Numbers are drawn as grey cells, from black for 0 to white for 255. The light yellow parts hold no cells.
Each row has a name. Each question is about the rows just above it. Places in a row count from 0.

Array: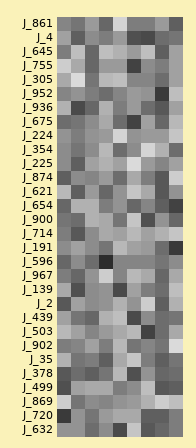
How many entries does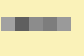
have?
5
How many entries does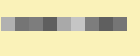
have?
9
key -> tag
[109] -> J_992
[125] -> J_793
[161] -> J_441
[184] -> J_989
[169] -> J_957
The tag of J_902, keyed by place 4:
J_989
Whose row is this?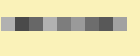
J_936

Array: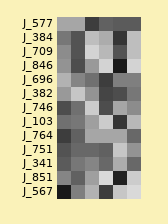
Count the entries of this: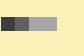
4
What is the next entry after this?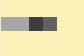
[91]
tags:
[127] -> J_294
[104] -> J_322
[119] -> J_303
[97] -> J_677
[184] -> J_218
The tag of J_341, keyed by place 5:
J_322
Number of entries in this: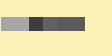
6
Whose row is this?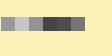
J_382

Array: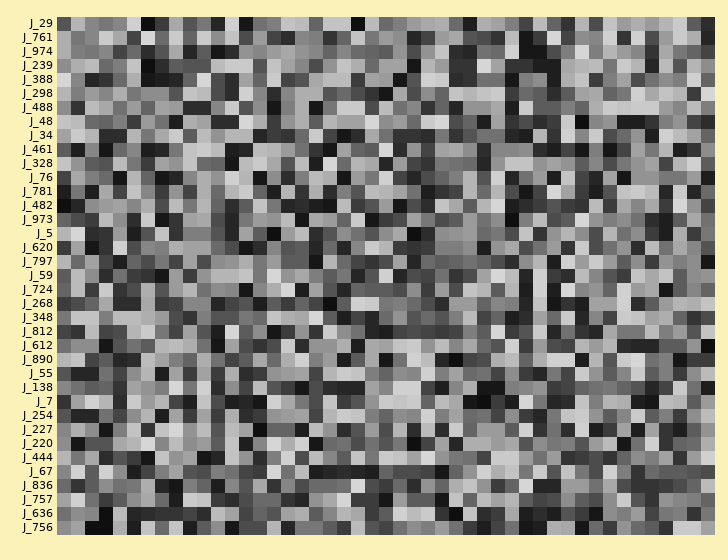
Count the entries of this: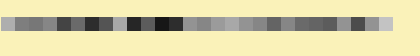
28
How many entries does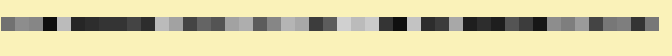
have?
47
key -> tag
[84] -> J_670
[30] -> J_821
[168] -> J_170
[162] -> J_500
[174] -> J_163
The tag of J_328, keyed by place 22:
J_170
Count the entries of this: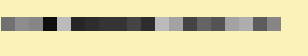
20
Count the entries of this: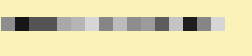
16
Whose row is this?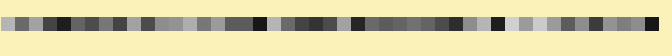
J_797

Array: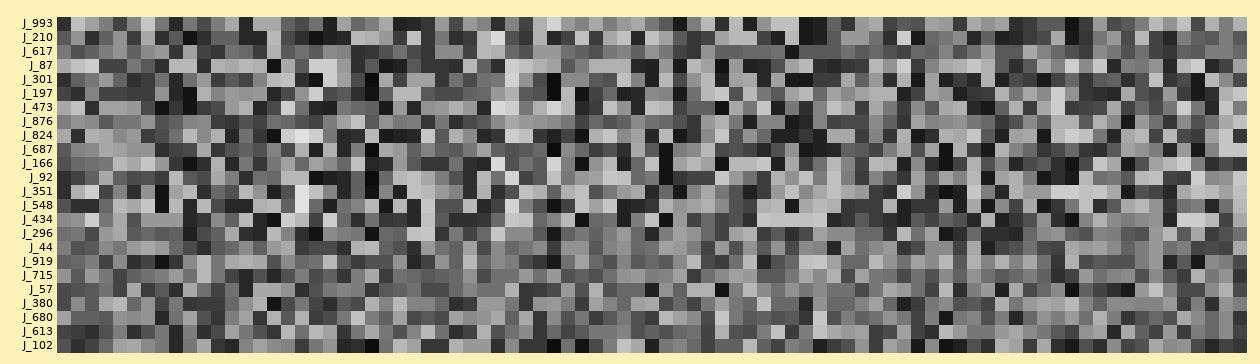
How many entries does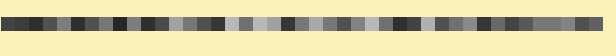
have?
43
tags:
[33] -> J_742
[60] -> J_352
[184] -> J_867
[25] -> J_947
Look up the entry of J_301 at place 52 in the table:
J_947
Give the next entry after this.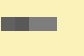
[104]
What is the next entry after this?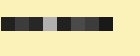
[67]

